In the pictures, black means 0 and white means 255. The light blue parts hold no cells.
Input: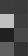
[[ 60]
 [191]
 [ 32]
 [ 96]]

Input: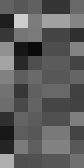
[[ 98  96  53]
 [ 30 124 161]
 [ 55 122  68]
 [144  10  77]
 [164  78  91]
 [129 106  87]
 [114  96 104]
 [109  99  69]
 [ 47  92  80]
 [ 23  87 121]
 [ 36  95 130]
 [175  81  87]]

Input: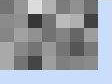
[[116 220 124 111]
 [139  54 187  66]
 [133 145 132 157]
 [169 116 116 120]
 [169  69 127 139]]

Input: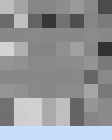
[[190 134 141 137]
 [106  99 113 134]
 [136 137 136 139]
 [212 133 144 136]
 [149 137 139 148]
 [136 136 136 102]
 [149 137 139 165]
 [113 208 190 150]
 [112 208 191 134]]

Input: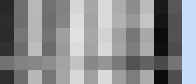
[[ 40 184 131 167 172 187  87]
 [ 44 183 133 163 176 196  81]
 [ 43 182 159 167 161 168  82]
 [ 48 189 155 164 164 173  77]
 [114 134 163 136 122  98 116]
 [ 47 183 166 160 158 171  79]]

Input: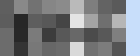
[[ 95 114 139 126  90]
 [ 93  94  69 164 182]
 [108 123  88  75 127]
 [108 120 107 113  84]]

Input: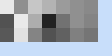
[[232 198 155 137]
 [ 82 173 114 132]
 [ 88 132  97 117]]

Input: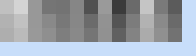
[[192 152 115  81  59 197  91]
 [178 152 120 107  84 178 106]
 [174 153 126 117  96 171 114]]
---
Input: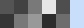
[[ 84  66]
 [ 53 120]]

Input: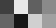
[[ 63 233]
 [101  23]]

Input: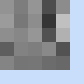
[[147 125]
 [155 120]]

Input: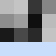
[[187 196]
 [141 158]]

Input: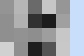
[[148 182]
 [143 177]]

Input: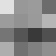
[[225 152]
 [156 146]]

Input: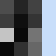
[[77 36]
 [61 15]]
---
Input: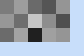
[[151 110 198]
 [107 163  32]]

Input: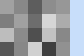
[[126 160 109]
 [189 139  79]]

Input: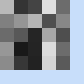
[[128 149 181]
 [107  88  37]]

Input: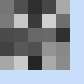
[[122 199  58]
 [ 75  78 103]]

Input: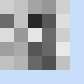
[[107 195  40]
 [220 153 230]]

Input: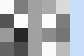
[[ 84 253 162]
 [154  39 161]]

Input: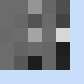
[[108 103  83]
 [106 108 164]]

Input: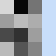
[[157 188 173]
 [ 73  49 158]]

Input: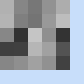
[[180 127 116]
 [135  50 197]]
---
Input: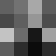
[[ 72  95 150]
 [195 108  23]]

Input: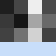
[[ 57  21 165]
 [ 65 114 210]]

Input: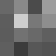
[[ 93 206 120]
 [ 92 114 105]]

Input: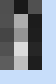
[[ 80 173  28]
 [ 69 148  30]]

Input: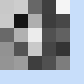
[[202  20 175]
 [105 177 236]]

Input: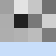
[[173  33 120]
 [174 178 188]]

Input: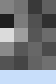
[[ 31 124  81]
 [219 158  86]]

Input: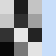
[[198  48 160]
 [ 50 230  35]]
